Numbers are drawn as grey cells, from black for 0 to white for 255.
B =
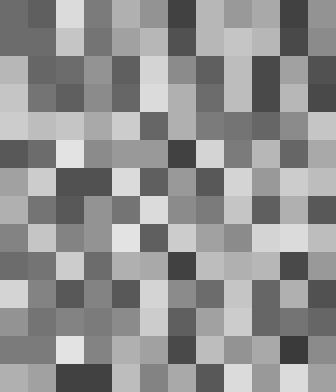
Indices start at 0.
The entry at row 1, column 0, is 108
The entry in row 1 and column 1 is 108
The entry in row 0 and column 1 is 95
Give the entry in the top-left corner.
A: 108
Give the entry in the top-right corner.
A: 147
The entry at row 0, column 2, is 219
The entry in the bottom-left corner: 176
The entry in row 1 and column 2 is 197
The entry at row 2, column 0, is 183
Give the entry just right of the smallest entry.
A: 139
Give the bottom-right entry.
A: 161
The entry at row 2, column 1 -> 102
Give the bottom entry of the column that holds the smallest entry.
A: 219

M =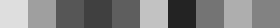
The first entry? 222
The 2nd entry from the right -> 174
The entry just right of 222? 159

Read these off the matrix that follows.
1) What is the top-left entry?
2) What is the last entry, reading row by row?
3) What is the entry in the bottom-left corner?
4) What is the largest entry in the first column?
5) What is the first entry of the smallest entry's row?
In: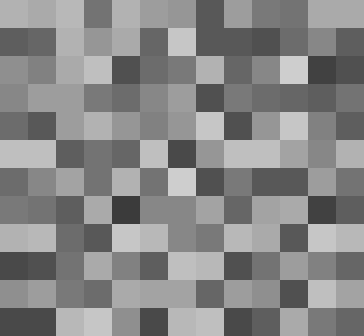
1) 178
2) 102
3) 73
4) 191
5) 121
